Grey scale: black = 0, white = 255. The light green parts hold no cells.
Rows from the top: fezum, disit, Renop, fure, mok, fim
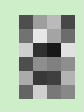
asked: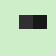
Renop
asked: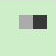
mok
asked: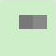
fim
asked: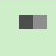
fure

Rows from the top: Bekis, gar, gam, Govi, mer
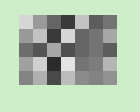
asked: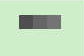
gam
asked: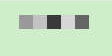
gar
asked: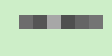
gam
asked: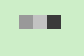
gar
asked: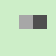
gam
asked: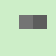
gam
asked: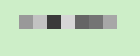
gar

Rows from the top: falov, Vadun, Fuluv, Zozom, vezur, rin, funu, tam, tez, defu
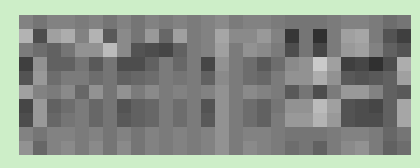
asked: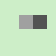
funu
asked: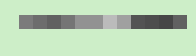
funu
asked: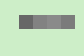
defu
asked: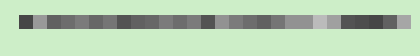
funu

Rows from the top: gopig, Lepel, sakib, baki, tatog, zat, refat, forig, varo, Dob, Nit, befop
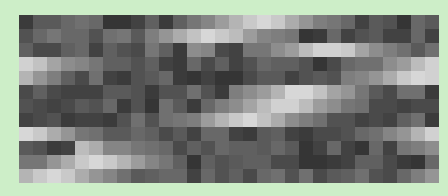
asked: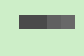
sakib
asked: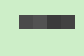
forig
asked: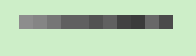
baki
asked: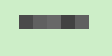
sakib
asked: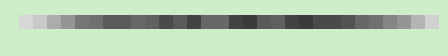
varo
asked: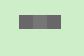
Lepel
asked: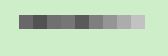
Lepel

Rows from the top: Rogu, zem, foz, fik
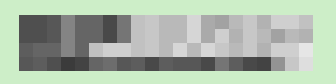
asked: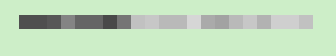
Rogu
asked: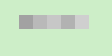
Rogu

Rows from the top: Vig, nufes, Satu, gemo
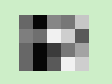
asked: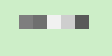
nufes
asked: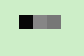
Vig
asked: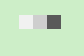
nufes

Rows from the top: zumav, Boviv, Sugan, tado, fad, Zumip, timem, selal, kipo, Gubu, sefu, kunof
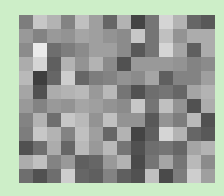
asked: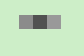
tado
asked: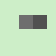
kunof
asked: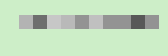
selal
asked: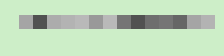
Zumip

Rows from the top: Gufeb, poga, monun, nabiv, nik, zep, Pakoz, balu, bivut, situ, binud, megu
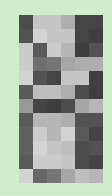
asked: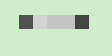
poga
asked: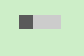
binud

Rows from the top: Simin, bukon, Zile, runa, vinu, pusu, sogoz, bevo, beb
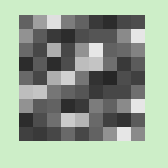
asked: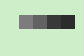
Simin
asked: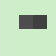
vinu
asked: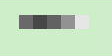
beb
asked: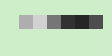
vinu

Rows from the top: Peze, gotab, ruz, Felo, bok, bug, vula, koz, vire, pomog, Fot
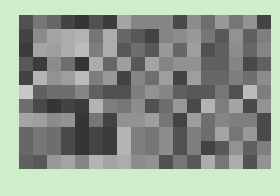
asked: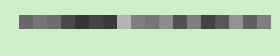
pomog
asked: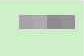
Fot
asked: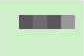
ruz
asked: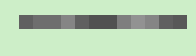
bug

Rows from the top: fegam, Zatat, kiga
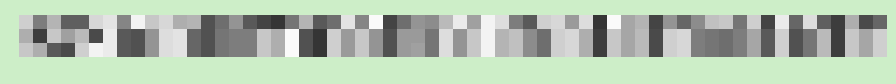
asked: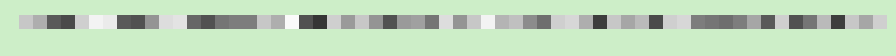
kiga
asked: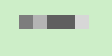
fegam
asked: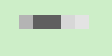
fegam
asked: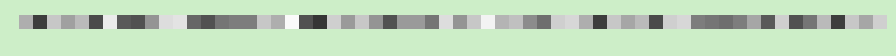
Zatat

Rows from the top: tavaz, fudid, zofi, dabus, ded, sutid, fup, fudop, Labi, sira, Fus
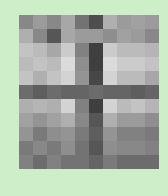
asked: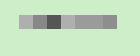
fudop
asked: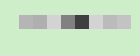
fup
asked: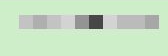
ded

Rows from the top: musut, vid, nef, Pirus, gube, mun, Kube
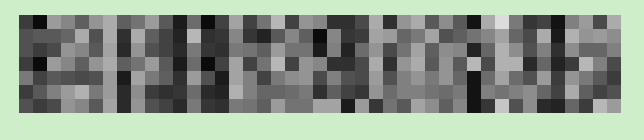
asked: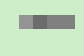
mun
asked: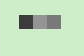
gube
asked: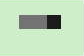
nef
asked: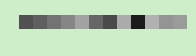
vid

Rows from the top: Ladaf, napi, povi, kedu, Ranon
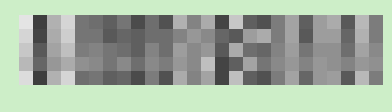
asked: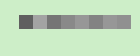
kedu
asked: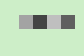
Ranon
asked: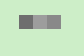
povi
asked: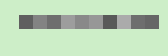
povi
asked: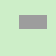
napi
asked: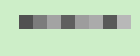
Ladaf

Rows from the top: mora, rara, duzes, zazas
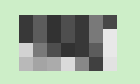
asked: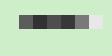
rara
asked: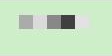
zazas

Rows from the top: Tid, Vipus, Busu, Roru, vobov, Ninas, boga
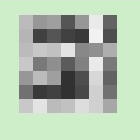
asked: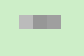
Tid
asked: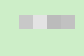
boga
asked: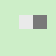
Roru
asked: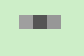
Tid
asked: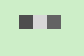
vobov

